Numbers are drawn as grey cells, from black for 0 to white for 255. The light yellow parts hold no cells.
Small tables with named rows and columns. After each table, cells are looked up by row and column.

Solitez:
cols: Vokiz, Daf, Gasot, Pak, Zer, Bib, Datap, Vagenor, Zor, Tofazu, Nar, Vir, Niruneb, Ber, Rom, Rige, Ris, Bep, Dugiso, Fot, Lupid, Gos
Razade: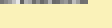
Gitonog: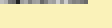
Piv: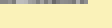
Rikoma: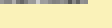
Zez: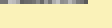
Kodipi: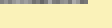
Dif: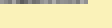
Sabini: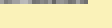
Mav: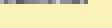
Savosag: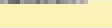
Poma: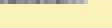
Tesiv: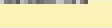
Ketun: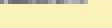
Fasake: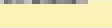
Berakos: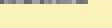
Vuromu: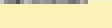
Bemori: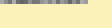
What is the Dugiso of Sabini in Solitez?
122
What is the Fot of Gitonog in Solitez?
135
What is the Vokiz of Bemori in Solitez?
168
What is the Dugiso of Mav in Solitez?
109
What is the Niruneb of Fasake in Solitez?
135
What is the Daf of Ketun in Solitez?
187
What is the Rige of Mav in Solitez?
145
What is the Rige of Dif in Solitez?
145
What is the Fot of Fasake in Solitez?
168
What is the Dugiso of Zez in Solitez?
154
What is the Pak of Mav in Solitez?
169
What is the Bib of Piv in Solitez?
188
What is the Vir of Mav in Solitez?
158
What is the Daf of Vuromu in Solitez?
140
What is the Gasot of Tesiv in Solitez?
115
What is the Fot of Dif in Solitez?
125
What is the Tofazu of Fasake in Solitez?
110
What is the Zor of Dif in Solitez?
112
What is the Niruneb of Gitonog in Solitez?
165
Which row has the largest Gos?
Poma

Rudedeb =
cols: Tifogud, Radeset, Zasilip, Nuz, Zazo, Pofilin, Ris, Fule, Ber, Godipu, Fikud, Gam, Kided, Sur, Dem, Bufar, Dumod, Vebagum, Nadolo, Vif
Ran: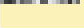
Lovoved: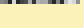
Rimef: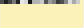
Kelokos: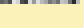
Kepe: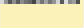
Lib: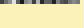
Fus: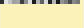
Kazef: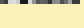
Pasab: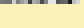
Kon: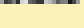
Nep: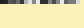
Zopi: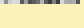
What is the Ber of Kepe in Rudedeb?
70
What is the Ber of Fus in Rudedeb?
27
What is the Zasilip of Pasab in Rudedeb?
113
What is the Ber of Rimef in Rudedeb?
176
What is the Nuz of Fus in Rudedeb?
159
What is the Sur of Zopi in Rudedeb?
125
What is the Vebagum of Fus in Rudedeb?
76
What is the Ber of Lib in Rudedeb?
63
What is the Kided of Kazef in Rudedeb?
50
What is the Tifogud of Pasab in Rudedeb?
122
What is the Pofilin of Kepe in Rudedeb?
138
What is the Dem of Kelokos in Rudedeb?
113
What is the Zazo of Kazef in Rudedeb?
204
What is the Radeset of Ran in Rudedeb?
60
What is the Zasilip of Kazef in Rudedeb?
213
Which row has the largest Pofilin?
Rimef

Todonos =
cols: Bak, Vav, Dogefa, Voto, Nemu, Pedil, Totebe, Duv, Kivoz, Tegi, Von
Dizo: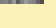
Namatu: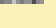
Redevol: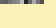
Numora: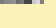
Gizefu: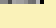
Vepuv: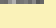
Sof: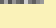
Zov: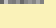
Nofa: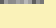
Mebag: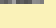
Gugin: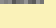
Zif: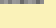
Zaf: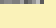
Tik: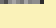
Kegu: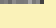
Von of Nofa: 120
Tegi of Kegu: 137
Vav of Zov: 193
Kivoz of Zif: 144
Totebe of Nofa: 184
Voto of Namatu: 194
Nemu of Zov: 148
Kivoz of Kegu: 120

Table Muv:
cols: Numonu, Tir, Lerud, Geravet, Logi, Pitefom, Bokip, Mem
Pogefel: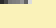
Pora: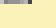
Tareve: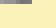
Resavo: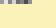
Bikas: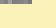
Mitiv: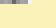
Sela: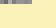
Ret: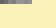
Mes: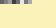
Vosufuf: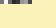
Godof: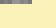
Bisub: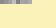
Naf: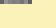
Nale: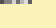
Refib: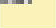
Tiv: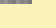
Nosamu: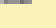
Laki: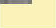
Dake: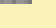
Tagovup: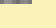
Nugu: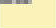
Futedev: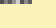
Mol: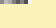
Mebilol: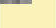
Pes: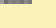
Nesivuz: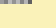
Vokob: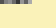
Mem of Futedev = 97
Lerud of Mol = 173
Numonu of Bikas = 139
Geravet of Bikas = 126
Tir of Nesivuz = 130
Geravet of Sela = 126
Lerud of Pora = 146
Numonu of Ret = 101
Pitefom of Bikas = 132
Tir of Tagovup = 150
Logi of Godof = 148
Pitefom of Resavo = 132
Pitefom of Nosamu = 116

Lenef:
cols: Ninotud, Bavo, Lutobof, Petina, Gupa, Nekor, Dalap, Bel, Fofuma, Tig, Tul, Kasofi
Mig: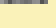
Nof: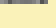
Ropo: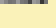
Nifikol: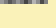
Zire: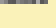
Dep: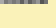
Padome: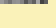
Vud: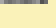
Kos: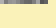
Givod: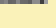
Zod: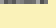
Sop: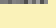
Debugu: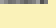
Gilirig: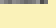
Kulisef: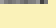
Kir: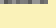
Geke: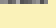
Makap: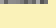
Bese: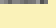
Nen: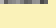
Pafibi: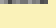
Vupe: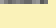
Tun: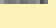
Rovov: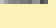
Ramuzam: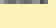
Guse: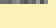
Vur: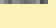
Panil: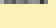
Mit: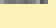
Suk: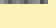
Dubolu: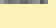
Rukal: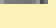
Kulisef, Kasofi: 121
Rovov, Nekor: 119
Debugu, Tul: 83
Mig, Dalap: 109
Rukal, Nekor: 119
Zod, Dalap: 105
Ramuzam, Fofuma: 143
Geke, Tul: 83
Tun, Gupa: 134
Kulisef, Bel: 125
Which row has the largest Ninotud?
Rovov

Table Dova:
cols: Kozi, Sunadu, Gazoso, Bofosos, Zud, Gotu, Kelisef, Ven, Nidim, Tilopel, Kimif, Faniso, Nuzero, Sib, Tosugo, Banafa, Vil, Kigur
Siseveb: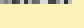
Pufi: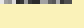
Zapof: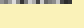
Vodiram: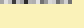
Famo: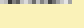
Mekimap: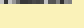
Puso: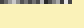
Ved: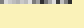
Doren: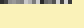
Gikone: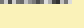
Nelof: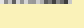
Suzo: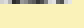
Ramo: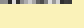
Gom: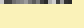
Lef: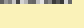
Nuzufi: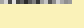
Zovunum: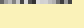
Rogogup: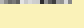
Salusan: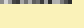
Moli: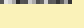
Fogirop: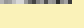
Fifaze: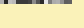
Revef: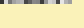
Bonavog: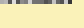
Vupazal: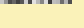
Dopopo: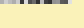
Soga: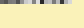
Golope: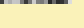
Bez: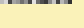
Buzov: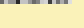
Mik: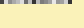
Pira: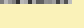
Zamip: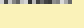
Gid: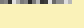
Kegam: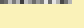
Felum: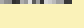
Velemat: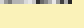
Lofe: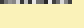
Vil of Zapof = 44
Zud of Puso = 141
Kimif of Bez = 79
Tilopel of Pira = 93
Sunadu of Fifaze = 40
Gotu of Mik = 220
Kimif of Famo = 129
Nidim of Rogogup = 206
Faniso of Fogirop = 79
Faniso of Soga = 181
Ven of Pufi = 59
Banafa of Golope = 51
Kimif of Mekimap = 74
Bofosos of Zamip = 131
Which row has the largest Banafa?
Revef

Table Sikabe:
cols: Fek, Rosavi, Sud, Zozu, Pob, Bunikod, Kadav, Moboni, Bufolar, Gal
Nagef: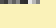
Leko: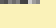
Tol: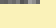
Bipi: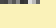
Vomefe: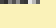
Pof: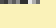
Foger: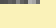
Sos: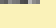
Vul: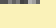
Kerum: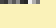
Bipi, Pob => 136
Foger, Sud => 96
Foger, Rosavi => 82
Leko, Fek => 93
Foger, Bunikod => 98
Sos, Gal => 126
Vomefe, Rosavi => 47
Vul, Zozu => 98

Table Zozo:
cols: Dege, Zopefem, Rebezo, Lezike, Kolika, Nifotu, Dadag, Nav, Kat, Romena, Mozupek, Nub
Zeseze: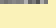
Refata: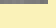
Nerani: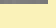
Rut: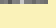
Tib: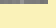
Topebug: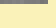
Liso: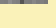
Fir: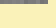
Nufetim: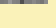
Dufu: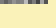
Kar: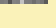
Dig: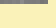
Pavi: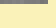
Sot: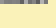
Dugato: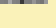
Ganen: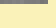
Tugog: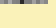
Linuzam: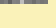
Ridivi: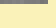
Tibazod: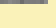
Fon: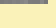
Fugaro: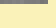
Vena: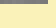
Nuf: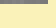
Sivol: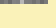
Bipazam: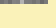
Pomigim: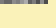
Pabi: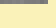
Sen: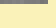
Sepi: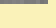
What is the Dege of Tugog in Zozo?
152
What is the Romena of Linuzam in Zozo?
125
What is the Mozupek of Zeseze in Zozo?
168
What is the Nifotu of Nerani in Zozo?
125
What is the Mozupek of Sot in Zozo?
178
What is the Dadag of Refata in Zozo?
125
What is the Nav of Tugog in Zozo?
124
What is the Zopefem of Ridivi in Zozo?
127
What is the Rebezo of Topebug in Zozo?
125
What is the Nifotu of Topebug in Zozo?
132
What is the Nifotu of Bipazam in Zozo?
178
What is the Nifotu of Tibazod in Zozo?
108
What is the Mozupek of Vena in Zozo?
122
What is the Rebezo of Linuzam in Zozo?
99
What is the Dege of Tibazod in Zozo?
123
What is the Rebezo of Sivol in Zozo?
108
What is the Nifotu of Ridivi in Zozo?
132
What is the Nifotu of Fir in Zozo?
132
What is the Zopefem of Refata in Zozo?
127
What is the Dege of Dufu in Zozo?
123

